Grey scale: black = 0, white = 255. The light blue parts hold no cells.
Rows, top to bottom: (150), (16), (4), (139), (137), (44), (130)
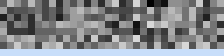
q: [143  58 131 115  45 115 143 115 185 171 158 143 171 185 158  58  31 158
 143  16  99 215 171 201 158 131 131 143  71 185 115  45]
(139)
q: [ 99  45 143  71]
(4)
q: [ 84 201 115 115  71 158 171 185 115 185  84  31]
(4)
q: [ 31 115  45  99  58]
(137)
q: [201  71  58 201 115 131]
(44)

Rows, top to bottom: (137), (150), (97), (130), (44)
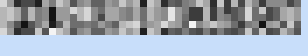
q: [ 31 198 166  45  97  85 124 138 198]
(137)
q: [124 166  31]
(130)

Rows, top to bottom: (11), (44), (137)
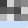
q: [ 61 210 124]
(11)
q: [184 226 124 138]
(137)
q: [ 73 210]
(44)

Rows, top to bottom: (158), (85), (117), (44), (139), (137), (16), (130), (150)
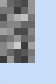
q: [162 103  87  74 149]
(158)
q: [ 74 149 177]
(117)

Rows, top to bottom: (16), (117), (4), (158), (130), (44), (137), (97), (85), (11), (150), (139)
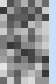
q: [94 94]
(4)
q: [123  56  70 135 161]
(97)
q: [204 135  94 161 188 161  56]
(150)
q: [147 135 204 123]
(11)
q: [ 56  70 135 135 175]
(137)
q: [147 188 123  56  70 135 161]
(97)
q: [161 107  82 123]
(117)

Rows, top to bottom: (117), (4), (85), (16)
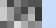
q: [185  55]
(85)
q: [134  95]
(117)
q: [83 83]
(117)
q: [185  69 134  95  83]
(117)
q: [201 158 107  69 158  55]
(4)

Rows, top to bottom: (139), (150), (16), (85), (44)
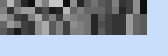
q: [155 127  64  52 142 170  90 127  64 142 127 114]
(85)
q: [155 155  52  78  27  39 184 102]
(150)
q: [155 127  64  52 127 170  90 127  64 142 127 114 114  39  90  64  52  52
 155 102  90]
(16)
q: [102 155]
(85)
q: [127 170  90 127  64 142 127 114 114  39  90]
(16)

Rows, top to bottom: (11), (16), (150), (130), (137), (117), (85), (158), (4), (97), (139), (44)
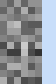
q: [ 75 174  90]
(85)
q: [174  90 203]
(85)
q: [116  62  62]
(158)

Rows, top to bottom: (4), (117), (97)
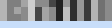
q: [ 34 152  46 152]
(4)
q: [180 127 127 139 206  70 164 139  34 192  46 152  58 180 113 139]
(97)
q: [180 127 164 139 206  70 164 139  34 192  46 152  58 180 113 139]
(117)

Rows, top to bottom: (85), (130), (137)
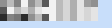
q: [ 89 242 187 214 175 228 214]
(137)
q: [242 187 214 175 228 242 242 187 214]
(130)
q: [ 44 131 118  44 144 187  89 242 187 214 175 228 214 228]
(137)
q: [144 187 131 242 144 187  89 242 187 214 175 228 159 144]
(85)
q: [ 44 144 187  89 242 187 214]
(137)

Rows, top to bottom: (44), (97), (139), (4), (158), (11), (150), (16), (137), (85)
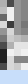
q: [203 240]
(85)
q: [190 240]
(97)
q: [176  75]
(44)
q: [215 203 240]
(85)
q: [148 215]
(158)
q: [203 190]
(11)

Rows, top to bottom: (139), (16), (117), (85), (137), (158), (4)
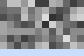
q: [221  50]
(117)
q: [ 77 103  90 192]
(117)
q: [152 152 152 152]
(137)
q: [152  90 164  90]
(137)

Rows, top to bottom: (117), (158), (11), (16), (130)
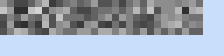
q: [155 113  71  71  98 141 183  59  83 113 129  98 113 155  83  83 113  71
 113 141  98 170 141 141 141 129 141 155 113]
(117)
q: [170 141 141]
(117)
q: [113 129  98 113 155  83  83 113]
(117)
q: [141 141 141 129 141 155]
(117)
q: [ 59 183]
(16)

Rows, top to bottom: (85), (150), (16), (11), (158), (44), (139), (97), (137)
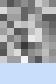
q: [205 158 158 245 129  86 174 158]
(137)
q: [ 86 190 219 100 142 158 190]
(97)
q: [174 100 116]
(150)

